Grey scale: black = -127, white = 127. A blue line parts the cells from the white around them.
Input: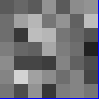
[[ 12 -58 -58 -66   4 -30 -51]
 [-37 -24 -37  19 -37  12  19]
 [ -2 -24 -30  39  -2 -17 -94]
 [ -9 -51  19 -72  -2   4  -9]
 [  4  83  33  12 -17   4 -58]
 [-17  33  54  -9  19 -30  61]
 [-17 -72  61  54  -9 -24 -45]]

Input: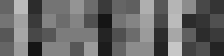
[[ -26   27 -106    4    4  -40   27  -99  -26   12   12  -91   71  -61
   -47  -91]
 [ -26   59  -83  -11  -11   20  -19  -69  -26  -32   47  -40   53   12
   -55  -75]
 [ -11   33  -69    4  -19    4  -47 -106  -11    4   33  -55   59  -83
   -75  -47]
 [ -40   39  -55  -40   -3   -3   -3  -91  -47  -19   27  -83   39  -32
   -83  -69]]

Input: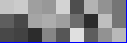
[[-55 -61 -83   6 -41  96 -33  18  57]
 [ 69  75  31  24  83 -49  51  18 -10]
 [-33 -55  37  45  31 -18 -83  63 -10]]

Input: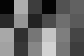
[[ -86   21  -93  -51  -16  -37]
 [-123   46  -66 -123  -45  -30]
 [  40  -79   -9   68   -1  -58]
 [  34  -72    7   82   -9  -66]]

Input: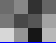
[[  87   20 -105   56]
 [ -19    7  -78  -26]
 [  -7  -55  -41   35]]

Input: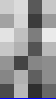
[[-52  57 -81 -24]
 [ 34  84 -67  26]
 [ 71  49 -44  57]
 [ 77  91 -38  71]
 [  6  49 -32  13]
 [ 99  64  -2 106]
 [ 20 -59   6  13]]

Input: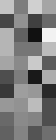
[[  53  -30 -110  114]
 [ -49   -2 -102   45]
 [ -57   18  -63  -22]
 [ -30    4  -43  -16]
 [  53   -9   -9   60]
 [ -22   10    4  -49]
 [ -71   30   24  -86]
 [  24   18   60  -49]
 [  37   10   74  -36]
 [  68   -2   80   37]]
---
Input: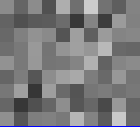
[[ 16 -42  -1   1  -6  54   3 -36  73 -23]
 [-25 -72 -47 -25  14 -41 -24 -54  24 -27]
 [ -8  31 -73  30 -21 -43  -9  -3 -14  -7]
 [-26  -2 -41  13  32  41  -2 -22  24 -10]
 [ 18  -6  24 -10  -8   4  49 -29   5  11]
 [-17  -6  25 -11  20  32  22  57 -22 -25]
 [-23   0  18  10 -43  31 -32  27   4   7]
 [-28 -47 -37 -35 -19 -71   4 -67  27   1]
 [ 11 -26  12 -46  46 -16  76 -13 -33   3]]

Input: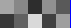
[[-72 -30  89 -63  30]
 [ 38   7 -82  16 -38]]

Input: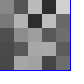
[[-55  38  33 -58 -18]
 [-53 -39  40  42 -35]
 [-48  13  30 -39 -17]
 [ -7  51 -82  61 -23]
 [  7 -42  59 -82  81]]

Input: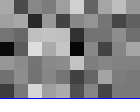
[[ -66   -6   86   31   44  -47    5  -59   -6   -6]
 [ -14   14  -12    6  -11  -62  -25   36   -2   -6]
 [  23   11  -11    9   12   67   -1    6    1    1]
 [-118  -35   94   42   69 -120    8  -60    6   37]
 [ -11  -23   63   66   63  -78  -12  -12   14  -16]
 [  31   39  -87   25  -60    8   20  -10  -57  -30]
 [  41  -53    8   -3   31   80  -27   37   62   22]]

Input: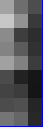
[[ -10  -25  -87]
 [ -51  -47  -90]
 [ -60  -67 -106]
 [ -52  -93 -105]
 [  33    1  -67]
 [   3  -35  -78]
 [  11  -65  -82]
 [  71   18  -70]
 [  35  -17  -50]]

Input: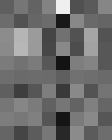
[[ -26  -58  -35   -8  -87   11  -36  -18]
 [  -2   -7    0  -42 -106   -5    9  -41]
 [  -9    6   -4  -30   -9  -28    0  -25]
 [ -32  -65  -41   -1  -70    9  -44  -11]
 [ -17  -21  -19  -20  -32  -14  -17  -21]
 [  -4  -13   -4  -40 -108   -1    4  -40]
 [  10   55   26  -56    9  -50   34  -40]
 [  12   53   27  -58  -14  -45   37  -44]
 [ -19  -45  -25  -19 -103    8  -22  -26]
 [ -32   -9  -28    3  111  -47  -37    6]]

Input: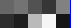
[[ -82  -97   58  117 -106]
 [ -25  -12  -45  -73    1]]

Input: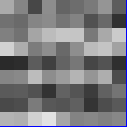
[[ 51  47  81  98  38   3   7   0   7]
 [-54 -50  -4 -39 -43 -31 -75 -50 -38]
 [-37 -35 -45 -76 -29 -43 -67 -30 -11]
 [  5   9  60  13  28  52  21  46 -50]
 [-85 -82 -35 -63 -28  -8 -57 -44 -80]
 [ 81  45  -3  14 -22  14  59  68  34]
 [  0 -13  37  60  70  69  -6  41  75]
 [-14 -21   5  11 -10   3 -46 -22 -78]
 [ 42   5 -56  13 -27 -18  -5  21 -34]]
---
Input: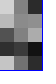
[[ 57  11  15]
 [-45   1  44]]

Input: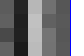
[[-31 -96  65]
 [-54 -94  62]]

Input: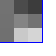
[[-14   4 -13]
 [-15  73  85]]

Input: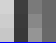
[[ 77 -68   8]
 [ 71 -70  21]]

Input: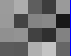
[[ 26 -60   4]
 [ 16  19 -62]]

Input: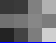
[[-14  -8   7]
 [-92 -60  -2]]

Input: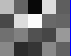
[[-55  92 124]
 [-15   1 -46]]

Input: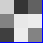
[[  2 104 108]
 [-64 108   3]]
